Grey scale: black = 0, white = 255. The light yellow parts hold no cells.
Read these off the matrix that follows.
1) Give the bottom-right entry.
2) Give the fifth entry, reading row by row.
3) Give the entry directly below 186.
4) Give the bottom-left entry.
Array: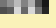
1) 36
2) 174
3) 214
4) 78

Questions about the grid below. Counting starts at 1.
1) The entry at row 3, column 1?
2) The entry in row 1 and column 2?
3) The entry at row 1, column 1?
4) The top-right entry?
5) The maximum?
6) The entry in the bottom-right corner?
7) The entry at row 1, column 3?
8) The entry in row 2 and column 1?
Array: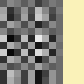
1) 174
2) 136
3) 93
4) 107
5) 235
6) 107
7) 121
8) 162

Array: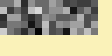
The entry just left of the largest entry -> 190
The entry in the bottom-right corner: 119
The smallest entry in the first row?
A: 45
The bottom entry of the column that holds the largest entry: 5
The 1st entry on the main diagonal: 119
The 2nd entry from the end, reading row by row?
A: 190
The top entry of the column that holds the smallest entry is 106
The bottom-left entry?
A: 204
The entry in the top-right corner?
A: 91
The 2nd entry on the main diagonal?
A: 61
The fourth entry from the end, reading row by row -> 175
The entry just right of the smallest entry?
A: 175
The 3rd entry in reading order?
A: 175
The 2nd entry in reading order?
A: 119
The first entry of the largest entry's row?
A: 190
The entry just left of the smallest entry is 106
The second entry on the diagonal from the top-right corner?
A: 131
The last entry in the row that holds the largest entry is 61

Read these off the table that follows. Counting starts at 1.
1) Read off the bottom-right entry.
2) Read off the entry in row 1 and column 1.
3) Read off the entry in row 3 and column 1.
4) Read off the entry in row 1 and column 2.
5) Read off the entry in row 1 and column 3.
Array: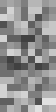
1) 182
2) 153
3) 211
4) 166
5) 153

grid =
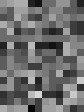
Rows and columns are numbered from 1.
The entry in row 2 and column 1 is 120
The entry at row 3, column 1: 77
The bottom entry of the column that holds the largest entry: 61
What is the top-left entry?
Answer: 148
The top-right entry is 34
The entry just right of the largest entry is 49
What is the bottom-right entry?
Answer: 77
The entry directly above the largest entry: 49
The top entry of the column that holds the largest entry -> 18
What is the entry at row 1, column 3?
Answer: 173
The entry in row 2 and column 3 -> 160
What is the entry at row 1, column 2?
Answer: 160
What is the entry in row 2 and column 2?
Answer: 92
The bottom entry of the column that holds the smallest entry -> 6
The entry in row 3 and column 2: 92
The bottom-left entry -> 173
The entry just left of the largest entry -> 186
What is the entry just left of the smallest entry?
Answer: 160

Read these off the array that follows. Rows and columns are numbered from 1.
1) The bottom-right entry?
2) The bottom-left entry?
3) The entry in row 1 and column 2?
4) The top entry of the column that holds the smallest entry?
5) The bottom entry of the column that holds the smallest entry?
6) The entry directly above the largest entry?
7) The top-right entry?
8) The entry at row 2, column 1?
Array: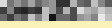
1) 192
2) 105
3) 117
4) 149
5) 21
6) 205
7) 91
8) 63

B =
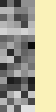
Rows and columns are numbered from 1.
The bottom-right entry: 225
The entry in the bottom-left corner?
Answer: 99
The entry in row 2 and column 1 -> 183
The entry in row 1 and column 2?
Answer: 114
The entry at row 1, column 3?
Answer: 42
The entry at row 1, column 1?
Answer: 42
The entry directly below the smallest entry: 114
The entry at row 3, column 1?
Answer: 99
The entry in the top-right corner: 143
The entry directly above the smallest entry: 129
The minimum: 13

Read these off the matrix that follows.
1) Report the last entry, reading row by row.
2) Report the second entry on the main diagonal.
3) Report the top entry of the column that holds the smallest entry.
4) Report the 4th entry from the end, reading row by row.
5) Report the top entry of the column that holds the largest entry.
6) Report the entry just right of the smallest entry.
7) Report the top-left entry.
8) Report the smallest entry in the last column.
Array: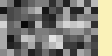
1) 60
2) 72
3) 72
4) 48
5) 48
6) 48
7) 152
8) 34

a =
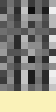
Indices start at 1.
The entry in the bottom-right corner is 196
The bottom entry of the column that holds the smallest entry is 100
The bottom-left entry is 126
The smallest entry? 14
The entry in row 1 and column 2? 112
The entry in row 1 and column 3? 73
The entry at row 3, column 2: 100
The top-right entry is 168
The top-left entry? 73
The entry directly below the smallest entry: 141
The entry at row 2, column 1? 59
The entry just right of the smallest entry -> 100
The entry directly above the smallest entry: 59
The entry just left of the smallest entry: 196

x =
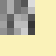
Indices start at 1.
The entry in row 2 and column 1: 129
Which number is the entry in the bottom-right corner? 69
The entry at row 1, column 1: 129
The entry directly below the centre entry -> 189
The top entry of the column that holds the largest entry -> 219

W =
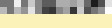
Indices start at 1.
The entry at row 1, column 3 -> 239
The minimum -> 29
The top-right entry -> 226
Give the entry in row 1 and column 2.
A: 118
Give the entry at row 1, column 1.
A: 118
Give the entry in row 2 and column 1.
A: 185
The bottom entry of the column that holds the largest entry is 255
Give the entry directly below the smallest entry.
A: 118

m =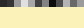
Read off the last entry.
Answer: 155
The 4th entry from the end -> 77
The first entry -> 41
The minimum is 13

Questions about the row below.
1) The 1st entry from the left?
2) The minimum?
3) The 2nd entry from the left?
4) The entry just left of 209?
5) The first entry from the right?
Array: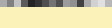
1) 171
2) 36
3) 128
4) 171
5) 183

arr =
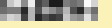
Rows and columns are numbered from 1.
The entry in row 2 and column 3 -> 124
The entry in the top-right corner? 211
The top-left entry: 94
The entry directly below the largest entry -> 168
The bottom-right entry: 140
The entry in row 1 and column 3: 225
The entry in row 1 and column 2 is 198
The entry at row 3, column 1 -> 168
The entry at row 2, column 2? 124
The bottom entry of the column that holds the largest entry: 225
